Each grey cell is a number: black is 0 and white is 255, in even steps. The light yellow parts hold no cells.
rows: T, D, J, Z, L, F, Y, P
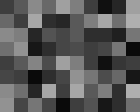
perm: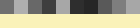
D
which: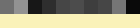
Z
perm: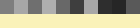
D
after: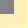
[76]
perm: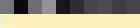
Z
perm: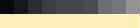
Z

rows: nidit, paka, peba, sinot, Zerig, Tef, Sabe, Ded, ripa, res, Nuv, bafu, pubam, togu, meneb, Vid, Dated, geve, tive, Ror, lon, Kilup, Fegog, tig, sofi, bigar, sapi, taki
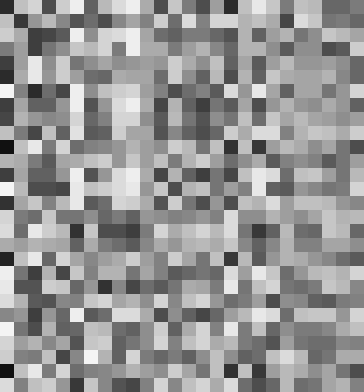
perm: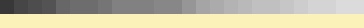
taki
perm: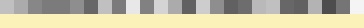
tig
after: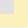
[90]

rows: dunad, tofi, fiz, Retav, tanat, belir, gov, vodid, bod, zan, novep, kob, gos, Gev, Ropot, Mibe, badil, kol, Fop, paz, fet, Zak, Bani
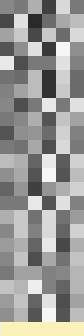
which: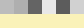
kob
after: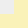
[129]
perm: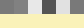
Ropot
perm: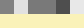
tanat
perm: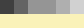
Gev
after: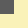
[209]

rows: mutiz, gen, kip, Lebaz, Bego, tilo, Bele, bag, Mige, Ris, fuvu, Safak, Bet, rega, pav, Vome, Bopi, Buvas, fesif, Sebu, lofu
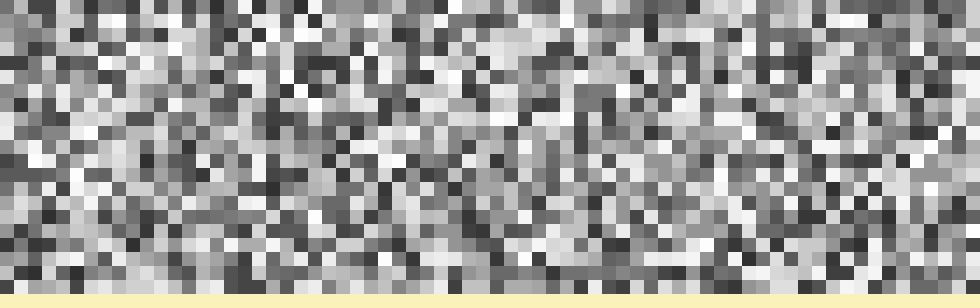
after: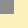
[237]
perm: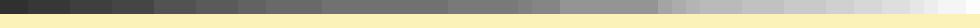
Vome
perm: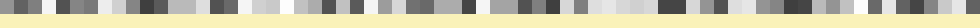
Lebaz
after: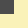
[186]
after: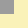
[215]
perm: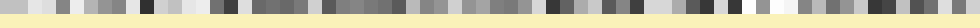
kip
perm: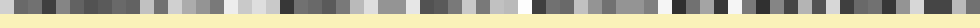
mutiz

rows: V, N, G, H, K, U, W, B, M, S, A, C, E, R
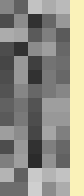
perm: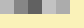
V
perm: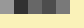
U
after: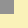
[97]
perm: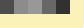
N

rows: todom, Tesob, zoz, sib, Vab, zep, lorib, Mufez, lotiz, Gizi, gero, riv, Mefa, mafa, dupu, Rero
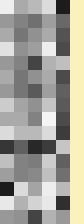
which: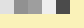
sib
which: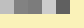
riv
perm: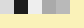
todom
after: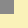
[191]

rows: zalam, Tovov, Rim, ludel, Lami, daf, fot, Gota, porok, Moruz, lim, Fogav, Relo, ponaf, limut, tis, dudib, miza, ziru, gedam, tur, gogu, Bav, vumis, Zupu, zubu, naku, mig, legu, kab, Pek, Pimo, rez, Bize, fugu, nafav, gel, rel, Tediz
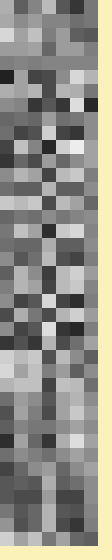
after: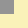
[81]
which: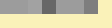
ludel
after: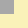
[140]
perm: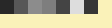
vumis
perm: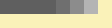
ponaf
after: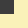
[186]

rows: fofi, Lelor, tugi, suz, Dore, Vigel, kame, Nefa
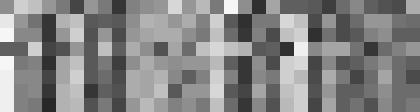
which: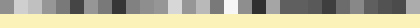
fofi
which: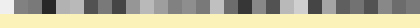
Nefa
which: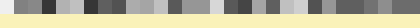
kame
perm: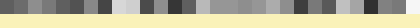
Dore
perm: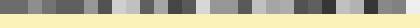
kame
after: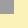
[129]

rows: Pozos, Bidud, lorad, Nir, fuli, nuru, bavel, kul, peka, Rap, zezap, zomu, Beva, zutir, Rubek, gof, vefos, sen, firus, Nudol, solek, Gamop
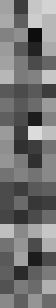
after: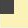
[48]
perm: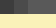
bavel
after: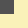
[123]
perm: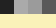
Nir
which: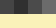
gof
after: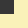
[61]

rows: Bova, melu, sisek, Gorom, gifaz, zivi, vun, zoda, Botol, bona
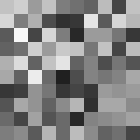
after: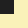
[77]
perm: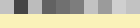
Bova
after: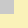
[194]
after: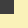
[147]
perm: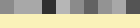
zoda

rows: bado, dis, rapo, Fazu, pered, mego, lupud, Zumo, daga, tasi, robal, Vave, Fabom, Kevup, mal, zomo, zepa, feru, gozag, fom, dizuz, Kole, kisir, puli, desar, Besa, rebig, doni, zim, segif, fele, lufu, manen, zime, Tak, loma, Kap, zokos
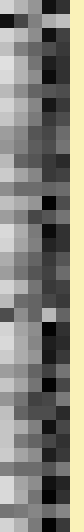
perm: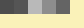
lupud
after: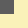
[77]
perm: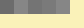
Kap
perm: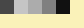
fele

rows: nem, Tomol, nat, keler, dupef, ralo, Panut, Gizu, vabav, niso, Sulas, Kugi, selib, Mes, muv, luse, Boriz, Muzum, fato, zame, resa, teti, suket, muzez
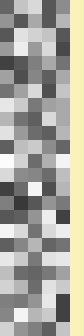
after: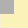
[244]
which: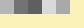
vabav
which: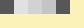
nat

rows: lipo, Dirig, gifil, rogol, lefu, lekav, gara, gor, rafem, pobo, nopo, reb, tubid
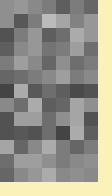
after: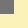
[124]
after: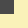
[82]
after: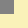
[151]
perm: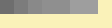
reb
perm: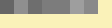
lefu
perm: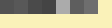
gara
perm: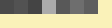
gara

